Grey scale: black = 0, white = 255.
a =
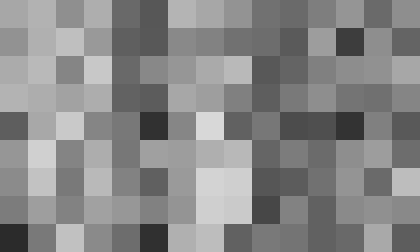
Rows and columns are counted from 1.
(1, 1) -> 167
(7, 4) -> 185
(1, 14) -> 106
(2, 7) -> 137
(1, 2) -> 178
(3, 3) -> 133
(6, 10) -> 101
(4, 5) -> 98
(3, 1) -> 171
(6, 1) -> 150
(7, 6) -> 96
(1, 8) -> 167
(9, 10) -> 121
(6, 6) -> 160
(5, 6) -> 49
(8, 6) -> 129
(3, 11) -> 100
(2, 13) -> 61
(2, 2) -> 176
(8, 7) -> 148
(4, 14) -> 112
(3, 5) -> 105
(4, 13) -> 116
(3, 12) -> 128
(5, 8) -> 216
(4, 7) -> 167
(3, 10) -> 88
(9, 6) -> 48
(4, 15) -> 133
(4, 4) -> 173
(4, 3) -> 162

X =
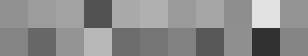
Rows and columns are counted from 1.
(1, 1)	145
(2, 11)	133
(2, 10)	49
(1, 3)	162
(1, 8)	165
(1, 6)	176
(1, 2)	156

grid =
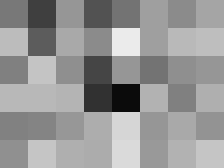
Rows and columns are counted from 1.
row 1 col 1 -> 120
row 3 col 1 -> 128
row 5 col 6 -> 150
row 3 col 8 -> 150
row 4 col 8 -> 175
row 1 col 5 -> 115
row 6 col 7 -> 178
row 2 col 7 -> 185
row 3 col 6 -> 115
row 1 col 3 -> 150
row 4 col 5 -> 11
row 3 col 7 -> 143
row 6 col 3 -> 175
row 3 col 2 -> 196
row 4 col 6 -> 178

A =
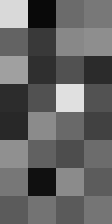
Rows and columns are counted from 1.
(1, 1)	217
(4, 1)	44
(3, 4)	43
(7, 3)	139
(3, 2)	47
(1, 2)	9
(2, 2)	57
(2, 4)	142
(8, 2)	115
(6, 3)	77
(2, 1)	99

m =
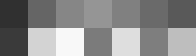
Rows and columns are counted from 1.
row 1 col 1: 48
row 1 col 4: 149
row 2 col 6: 126
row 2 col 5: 222
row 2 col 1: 58

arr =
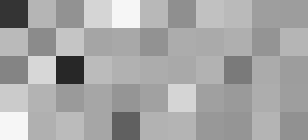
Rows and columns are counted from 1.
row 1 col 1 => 52
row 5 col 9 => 149
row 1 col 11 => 157
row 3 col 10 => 171
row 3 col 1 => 132
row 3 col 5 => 177
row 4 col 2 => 179
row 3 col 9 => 122
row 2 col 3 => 197
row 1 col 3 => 146
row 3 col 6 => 172
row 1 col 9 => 186
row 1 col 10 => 158
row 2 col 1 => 186

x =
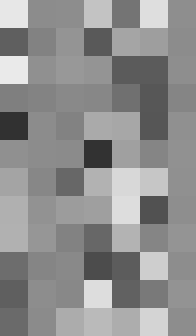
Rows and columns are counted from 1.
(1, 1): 231
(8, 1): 176
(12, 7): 141
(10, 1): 109
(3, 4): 148
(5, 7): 144
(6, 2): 140
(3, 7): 142
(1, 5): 116
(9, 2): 150
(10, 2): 133
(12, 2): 139
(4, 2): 131
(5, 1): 49
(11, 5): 97
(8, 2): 146
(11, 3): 136
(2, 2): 130
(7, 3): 103
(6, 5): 160
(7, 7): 144
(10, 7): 141
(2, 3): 148
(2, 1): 95
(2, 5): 165

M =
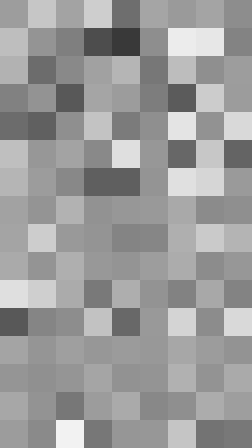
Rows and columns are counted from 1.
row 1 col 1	157
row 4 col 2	147
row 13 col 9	147
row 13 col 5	155
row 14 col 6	148
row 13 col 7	167
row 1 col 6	165
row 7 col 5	95
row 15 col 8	172
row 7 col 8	214
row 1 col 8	164
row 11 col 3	171
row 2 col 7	236
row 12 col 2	133
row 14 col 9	170
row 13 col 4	151
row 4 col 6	125
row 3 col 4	161
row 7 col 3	136
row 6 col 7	103
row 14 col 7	177
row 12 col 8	140
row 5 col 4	195
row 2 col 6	142
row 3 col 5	181
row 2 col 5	57
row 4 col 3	88
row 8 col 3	178
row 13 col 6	152
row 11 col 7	130
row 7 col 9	154
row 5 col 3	143
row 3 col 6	119
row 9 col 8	202
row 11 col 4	121
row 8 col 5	151

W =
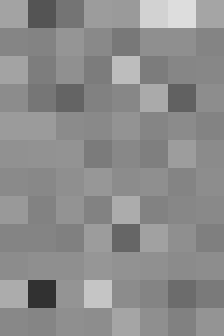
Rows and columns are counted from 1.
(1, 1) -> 163
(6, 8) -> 139
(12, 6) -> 143
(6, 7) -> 157
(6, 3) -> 147
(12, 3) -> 143
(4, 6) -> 170
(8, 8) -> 137
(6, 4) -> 123
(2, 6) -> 143
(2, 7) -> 143
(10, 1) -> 140
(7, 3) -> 143
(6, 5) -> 136
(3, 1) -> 163
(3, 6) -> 124
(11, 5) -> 140
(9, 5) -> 102
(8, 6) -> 130
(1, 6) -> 210
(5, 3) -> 139
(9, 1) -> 132
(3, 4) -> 124
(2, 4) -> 137
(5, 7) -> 139
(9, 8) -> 127
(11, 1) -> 172
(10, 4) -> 150
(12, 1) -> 136
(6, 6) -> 127
